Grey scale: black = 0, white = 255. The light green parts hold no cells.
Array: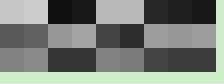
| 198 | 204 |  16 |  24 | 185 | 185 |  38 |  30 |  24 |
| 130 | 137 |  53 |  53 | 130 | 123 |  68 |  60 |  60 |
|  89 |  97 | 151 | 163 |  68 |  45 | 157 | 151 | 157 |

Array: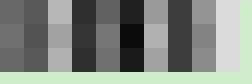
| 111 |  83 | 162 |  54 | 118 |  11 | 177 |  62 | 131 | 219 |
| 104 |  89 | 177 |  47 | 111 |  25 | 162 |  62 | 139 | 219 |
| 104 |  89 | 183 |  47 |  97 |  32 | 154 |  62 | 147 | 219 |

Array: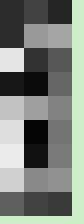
|  44 |  66 |  37 |
|  95 |  66 |  58 |
| 229 |  50 |  87 |
|  23 |  11 | 102 |
| 222 |   5 | 116 |
| 235 |  17 | 122 |
| 194 | 159 | 130 |
| 208 | 137 | 145 |
|  44 | 153 | 165 |

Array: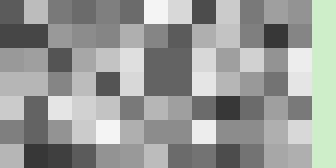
| 182 |  55 |  63 |  91 | 147 | 153 | 188 | 107 | 115 |  76 | 115 | 167 | 175 |
| 153 | 159 |  84 | 167 | 195 | 223 |  99 |  99 | 216 | 159 | 209 | 147 | 237 |
|  91 | 188 | 121 | 107 | 127 | 107 | 244 | 216 |  76 | 203 | 121 | 159 | 147 |
| 182 | 182 | 133 | 188 |  84 | 216 |  99 |  99 | 229 | 182 | 153 | 115 | 229 |
| 127 |  99 | 147 | 203 | 244 | 175 | 140 | 140 | 237 | 140 | 140 | 175 | 216 |
|  70 |  70 | 153 | 140 | 133 | 175 | 133 |  91 | 175 | 195 | 127 |  55 | 133 |
| 203 |  99 | 229 | 209 | 195 | 121 | 182 | 159 | 107 |  55 | 107 | 159 | 121 |

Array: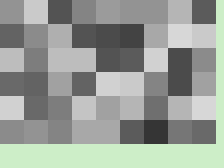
| 147 | 202 |  83 | 132 | 155 | 147 | 147 | 181 |  91 |
| 209 | 105 | 125 | 196 | 161 | 181 | 111 | 181 | 215 |
| 139 | 147 | 132 | 168 | 168 |  91 |  53 | 118 | 105 |
| 105 |  99 | 161 |  99 | 209 | 202 | 132 |  75 | 161 |
|  99 | 139 | 175 |  83 |  75 |  67 | 168 | 215 | 202 |
| 189 | 125 | 189 | 189 |  83 |  91 | 209 |  75 | 139 |

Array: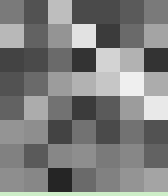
| 142 | 135 |  37 | 106 | 129 | 148 | 164 |
| 148 | 142 |  67 | 114 |  74 | 114 |  82 |
|  67 |  74 | 106 |  51 | 211 | 178 |  51 |
|  98 | 172 | 114 |  59 |  90 | 156 | 233 |
| 129 |  90 | 135 | 142 | 122 | 135 |  98 |
| 184 |  98 | 148 | 226 |  59 | 106 | 164 |
|  82 | 106 | 156 | 178 | 198 | 239 | 172 |
| 122 |  82 | 190 |  74 |  74 |  90 | 122 |

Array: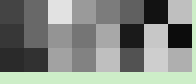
|  55 | 104 | 148 | 117 | 168 |  26 | 199 |  12 |
|  42 |  49 | 162 | 130 | 191 |  82 | 206 | 175 |
|  68 | 104 | 226 | 154 | 124 |  96 |  18 | 191 |

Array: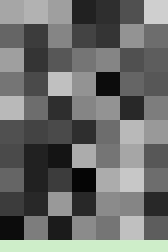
|  74 |  33 |  20 | 172 | 117 | 166 |  87 |
|  12 | 125 |  27 | 139 | 117 | 192 |  93 |
| 185 | 109 |  46 | 133 | 147 |  40 | 125 |
| 101 |  33 |  60 |   5 | 172 | 199 | 109 |
|  80 |  67 |  74 |  46 | 109 | 185 | 153 |
| 159 |  52 |  87 | 117 | 133 |  80 |  93 |
| 101 |  60 | 133 |  67 |  52 | 147 | 109 |
|  60 |  40 | 153 |  40 | 139 | 133 |  40 |
| 166 | 178 | 159 |  33 |  46 |  80 | 207 |
| 117 |  74 | 192 | 147 |  12 | 101 |  87 |
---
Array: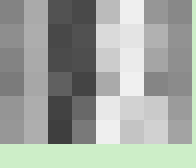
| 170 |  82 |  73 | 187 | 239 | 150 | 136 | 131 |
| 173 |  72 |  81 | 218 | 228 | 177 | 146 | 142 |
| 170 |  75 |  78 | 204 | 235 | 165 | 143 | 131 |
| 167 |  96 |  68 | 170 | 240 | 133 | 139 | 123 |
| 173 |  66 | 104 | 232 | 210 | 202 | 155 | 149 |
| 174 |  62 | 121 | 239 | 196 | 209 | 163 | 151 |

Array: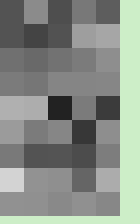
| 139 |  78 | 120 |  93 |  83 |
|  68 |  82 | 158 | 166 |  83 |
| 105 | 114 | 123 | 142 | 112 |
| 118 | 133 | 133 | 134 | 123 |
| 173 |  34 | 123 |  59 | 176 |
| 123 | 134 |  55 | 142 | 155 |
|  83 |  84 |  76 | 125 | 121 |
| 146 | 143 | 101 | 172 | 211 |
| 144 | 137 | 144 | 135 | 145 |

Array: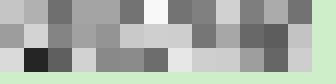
| 177 | 111 | 164 | 164 | 115 | 248 | 115 | 128 | 209 | 126 | 171 | 114 | 197 |
| 211 | 132 | 161 | 148 | 201 | 207 | 206 | 118 | 167 | 104 |  93 | 195 | 157 |
|  37 |  95 | 210 | 137 | 139 | 109 | 231 | 207 | 205 | 158 | 102 | 206 | 218 |

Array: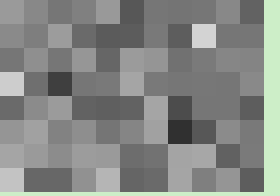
| 136 | 118 | 128 | 153 |  87 | 118 | 116 | 118 | 136 |  98 | 154 |
| 126 | 156 | 106 |  91 |  92 | 121 |  93 | 211 | 118 | 118 | 138 |
| 143 | 118 | 150 | 102 | 155 | 149 | 113 | 122 | 134 | 132 | 118 |
| 111 |  63 | 118 | 121 | 165 | 121 | 118 | 119 | 118 | 137 | 205 |
| 139 | 155 |  98 |  95 |  98 | 165 |  76 | 118 | 118 |  93 | 106 |
| 161 | 130 | 142 | 117 | 133 | 161 |  48 |  87 | 139 | 121 | 149 |
| 154 | 140 | 156 | 154 | 109 | 114 | 164 | 167 |  97 | 122 | 165 |
| 103 | 103 | 145 | 181 | 101 | 106 | 165 | 127 | 149 |  93 | 195 |

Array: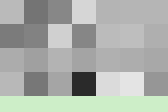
| 116 | 135 | 214 | 180 | 181 | 181 | 186 |
| 130 | 208 | 134 | 187 | 190 | 175 | 123 |
| 160 | 179 | 164 | 176 | 173 | 168 | 172 |
| 119 | 165 |  42 | 219 | 228 | 150 | 184 |

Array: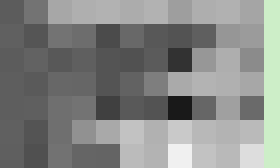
| 115 | 167 | 175 | 178 | 172 | 178 | 158 | 174 | 177 | 165 |  92 |
|  85 | 115 | 109 |  75 | 104 |  88 |  83 |  95 | 150 | 155 |  96 |
|  98 |  88 |  95 |  84 |  81 |  91 |  50 | 151 | 174 | 139 |  92 |
|  90 | 103 | 102 |  84 |  98 | 126 | 170 | 179 | 176 | 167 |  94 |
|  95 | 111 | 115 |  64 |  89 |  83 |  25 | 102 | 160 | 106 |  94 |
|  84 | 111 | 145 | 169 | 194 | 177 | 201 | 184 | 179 | 186 |  96 |
|  80 | 114 | 101 | 100 | 187 | 179 | 240 | 194 | 185 | 221 |  95 |

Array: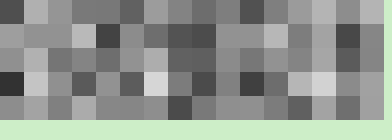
| 176 | 149 | 121 | 120 |  97 | 156 | 131 | 109 | 126 |  81 | 127 | 155 | 180 | 141 | 180 |  79 |
| 146 | 146 | 185 |  67 | 140 | 110 |  83 |  76 | 146 | 146 | 183 | 125 | 163 |  72 | 134 | 158 |
| 177 | 117 | 132 | 110 | 146 | 173 |  97 |  95 | 139 | 119 | 146 | 132 | 166 |  91 | 133 | 144 |
| 196 | 144 |  90 | 146 |  92 | 214 | 124 |  75 | 129 |  64 | 109 | 182 | 210 | 139 | 161 |  50 |
| 163 | 128 | 171 | 135 | 134 | 142 |  75 | 121 | 143 | 144 | 124 |  96 | 163 | 111 | 160 | 141 |
